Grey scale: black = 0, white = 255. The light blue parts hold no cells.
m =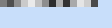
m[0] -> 125
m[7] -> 45
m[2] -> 143

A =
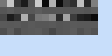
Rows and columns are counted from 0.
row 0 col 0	118
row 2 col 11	33
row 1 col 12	85
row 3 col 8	85
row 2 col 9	163
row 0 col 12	38
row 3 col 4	90
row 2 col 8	42
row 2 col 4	71
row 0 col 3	28
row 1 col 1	91
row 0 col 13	126
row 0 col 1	199
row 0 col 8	12
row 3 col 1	89
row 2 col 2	48
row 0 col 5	204
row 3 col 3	86
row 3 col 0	90
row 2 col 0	71
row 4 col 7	71
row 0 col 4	85

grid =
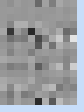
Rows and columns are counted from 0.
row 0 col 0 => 152
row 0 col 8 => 167
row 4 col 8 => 171
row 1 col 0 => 153
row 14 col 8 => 187
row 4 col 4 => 40
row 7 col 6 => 155
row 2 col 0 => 153
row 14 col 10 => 166
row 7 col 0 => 155
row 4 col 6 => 164
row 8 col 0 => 167
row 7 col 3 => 149
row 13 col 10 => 153
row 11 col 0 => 168
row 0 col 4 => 152
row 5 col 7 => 171
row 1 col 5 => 151
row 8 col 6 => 140
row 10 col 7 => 154
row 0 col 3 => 150
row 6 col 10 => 161
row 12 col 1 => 136
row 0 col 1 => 144
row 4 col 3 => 131
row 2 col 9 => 151
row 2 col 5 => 148
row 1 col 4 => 154
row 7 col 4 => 127
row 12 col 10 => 131
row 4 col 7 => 149
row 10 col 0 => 151
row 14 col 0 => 150
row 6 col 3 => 150
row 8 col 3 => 155
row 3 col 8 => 142
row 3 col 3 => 175
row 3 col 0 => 154

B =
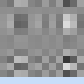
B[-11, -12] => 133
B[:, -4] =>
[157, 140, 126, 121, 134, 145, 144, 133, 163, 122, 157]
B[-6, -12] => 139
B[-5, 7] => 139
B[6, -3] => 131
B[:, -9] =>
[170, 139, 113, 104, 127, 148, 146, 126, 181, 105, 170]
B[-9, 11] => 122
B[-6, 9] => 126
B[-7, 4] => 145
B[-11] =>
[133, 118, 174, 170, 133, 124, 155, 127, 157, 80, 106, 161]
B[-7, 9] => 171
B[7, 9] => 172
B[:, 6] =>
[155, 140, 128, 124, 135, 144, 143, 134, 160, 124, 155]
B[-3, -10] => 188
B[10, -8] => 133
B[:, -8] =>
[133, 142, 149, 151, 145, 139, 140, 145, 130, 151, 133]
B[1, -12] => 142
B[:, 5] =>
[124, 143, 158, 164, 149, 137, 138, 150, 117, 163, 124]
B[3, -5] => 159
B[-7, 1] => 152
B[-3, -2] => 93
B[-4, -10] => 124
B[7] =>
[145, 153, 124, 126, 145, 150, 134, 148, 133, 172, 159, 131]
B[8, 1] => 109
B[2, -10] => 109
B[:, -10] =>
[174, 138, 109, 98, 125, 149, 146, 124, 188, 99, 174]

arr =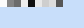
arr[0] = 251
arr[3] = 237
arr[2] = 108

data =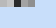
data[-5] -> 185
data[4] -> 143
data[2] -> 43
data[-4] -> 198

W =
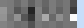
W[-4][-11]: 125
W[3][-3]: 109
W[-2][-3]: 143
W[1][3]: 108
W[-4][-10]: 122
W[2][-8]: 86
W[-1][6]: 113
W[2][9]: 118
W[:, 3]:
[122, 108, 86, 113]
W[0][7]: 123
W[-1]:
[131, 122, 109, 113, 82, 121, 113, 119, 109, 118, 115]
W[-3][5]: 130
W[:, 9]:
[118, 118, 118, 118]
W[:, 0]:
[125, 151, 147, 131]

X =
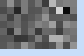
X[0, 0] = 92
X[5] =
[85, 87, 54, 56, 77, 125, 80, 177, 176, 136, 111]
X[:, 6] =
[60, 115, 146, 120, 105, 80, 70]
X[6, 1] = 107
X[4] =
[100, 50, 131, 83, 114, 58, 105, 103, 63, 110, 117]
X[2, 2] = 109
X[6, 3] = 146
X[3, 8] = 77
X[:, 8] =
[120, 211, 91, 77, 63, 176, 148]
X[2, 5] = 104
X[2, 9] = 97
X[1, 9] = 11
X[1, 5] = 86
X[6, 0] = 87
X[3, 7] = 159
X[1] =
[75, 95, 37, 123, 84, 86, 115, 72, 211, 11, 123]
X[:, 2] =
[84, 37, 109, 109, 131, 54, 92]
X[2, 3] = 78
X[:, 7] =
[183, 72, 90, 159, 103, 177, 84]
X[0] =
[92, 144, 84, 123, 88, 118, 60, 183, 120, 130, 126]

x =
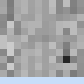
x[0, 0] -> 163
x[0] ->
[163, 124, 170, 178, 162, 173, 159, 189, 137, 189, 129, 147]
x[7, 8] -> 179
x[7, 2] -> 143
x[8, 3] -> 178
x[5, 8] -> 163
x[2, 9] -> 155
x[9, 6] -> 161
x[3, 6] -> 156
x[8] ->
[165, 124, 167, 178, 161, 172, 160, 187, 137, 37, 129, 147]
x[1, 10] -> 126
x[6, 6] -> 161
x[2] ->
[140, 120, 173, 160, 158, 176, 159, 159, 149, 155, 160, 178]
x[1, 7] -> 184
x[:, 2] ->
[170, 166, 173, 140, 137, 169, 173, 143, 167, 153, 162]
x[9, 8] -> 173
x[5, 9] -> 155
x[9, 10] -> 180
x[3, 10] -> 188
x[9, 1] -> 203
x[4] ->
[145, 179, 137, 161, 179, 157, 156, 160, 181, 135, 188, 164]
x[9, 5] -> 182
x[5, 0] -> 192
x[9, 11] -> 144
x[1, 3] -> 179
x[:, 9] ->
[189, 146, 155, 185, 135, 155, 127, 117, 37, 178, 171]
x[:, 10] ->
[129, 126, 160, 188, 188, 152, 166, 185, 129, 180, 123]
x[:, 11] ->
[147, 142, 178, 146, 164, 173, 178, 144, 147, 144, 141]
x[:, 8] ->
[137, 137, 149, 181, 181, 163, 157, 179, 137, 173, 137]

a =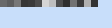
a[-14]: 105
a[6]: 213
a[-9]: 76
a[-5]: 47
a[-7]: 190
